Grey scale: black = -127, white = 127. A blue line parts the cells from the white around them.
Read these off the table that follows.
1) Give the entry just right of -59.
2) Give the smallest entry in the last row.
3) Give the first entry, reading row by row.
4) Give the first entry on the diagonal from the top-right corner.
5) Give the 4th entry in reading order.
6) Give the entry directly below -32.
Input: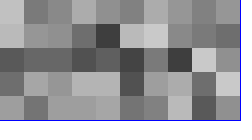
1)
-5
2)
-38
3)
65
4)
22
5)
44
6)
52

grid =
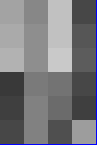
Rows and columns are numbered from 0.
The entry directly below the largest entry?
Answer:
-12
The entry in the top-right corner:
-56
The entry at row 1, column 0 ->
42
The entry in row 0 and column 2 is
65
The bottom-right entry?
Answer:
29
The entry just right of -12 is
-56
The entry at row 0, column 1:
7

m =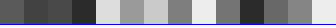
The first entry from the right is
108
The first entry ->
-38
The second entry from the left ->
-61

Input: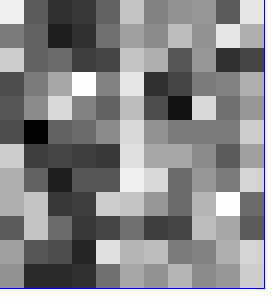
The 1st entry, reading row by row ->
110
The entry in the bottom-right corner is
76
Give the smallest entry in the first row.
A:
-79
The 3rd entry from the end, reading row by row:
10
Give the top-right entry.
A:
102
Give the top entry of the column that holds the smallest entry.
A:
-36
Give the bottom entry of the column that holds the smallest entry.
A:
-85
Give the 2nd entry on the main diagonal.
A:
-28
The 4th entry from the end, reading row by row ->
54
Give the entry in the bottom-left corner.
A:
17
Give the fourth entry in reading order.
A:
-71
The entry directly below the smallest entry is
-65
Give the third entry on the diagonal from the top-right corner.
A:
24
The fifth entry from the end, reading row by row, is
17
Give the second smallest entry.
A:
-110
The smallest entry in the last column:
-58

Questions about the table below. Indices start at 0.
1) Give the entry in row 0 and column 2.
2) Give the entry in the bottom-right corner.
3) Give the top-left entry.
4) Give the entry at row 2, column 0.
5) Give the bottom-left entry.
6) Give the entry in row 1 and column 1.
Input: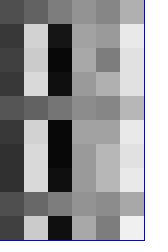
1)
-2
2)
112
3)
-48
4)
-63
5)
-63
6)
82

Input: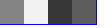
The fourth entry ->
-34
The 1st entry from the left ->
3
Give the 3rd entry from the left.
-73

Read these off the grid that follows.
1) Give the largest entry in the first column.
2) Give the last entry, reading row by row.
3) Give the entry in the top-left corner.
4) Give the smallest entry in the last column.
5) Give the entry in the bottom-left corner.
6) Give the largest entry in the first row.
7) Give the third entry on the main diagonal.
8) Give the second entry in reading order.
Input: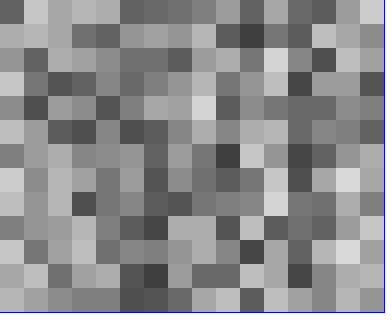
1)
76
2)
20
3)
-29
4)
-43
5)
54
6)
76
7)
46
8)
70

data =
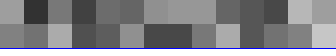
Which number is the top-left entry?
30
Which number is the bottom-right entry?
70
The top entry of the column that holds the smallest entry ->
-77
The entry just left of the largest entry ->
1
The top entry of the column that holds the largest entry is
30
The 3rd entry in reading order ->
-7

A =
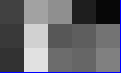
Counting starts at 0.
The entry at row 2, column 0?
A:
-77
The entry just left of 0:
-25
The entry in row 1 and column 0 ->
-70
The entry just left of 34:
-62

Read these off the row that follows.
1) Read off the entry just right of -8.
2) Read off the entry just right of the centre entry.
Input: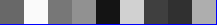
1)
17
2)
81

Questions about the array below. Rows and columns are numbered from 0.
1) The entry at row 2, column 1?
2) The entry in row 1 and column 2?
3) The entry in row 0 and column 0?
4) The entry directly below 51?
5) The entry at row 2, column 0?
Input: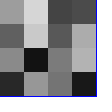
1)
-109
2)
-39
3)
29
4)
-103
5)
10

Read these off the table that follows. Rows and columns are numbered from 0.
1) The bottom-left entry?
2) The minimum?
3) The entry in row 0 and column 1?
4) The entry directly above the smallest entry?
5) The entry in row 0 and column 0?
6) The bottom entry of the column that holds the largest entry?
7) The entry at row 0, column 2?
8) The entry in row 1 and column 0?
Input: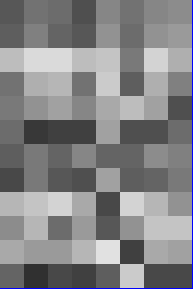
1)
-27
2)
-79
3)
-13
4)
26
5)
-40
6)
-33
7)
-19
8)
-33
